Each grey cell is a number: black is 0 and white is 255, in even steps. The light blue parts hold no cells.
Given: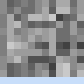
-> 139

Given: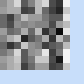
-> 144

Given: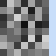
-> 46

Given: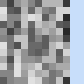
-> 133

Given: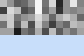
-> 189

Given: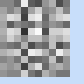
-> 134

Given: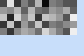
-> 69
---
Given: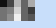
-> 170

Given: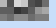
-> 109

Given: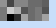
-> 95

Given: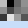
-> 144

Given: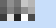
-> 182

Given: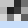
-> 111

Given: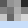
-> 40

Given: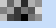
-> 145

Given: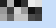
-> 222

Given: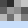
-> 197
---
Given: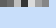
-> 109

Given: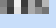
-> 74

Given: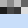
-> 139

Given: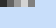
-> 100

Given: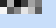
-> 176

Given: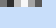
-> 46
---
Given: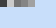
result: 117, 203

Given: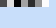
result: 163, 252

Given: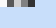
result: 209, 249

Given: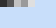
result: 194, 223

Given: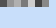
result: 121, 205

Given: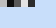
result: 89, 227

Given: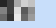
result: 220, 233

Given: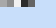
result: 241, 241

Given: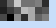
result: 185, 201
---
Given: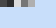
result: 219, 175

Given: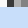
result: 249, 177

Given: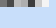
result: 244, 203

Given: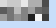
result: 245, 232

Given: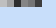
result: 191, 163

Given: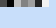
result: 242, 191
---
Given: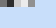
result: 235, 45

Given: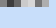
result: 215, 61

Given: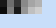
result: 206, 10

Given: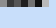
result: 185, 16

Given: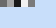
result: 241, 25

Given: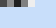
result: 238, 32

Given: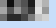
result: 225, 15

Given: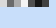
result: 244, 22

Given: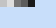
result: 222, 25

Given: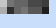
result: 198, 31
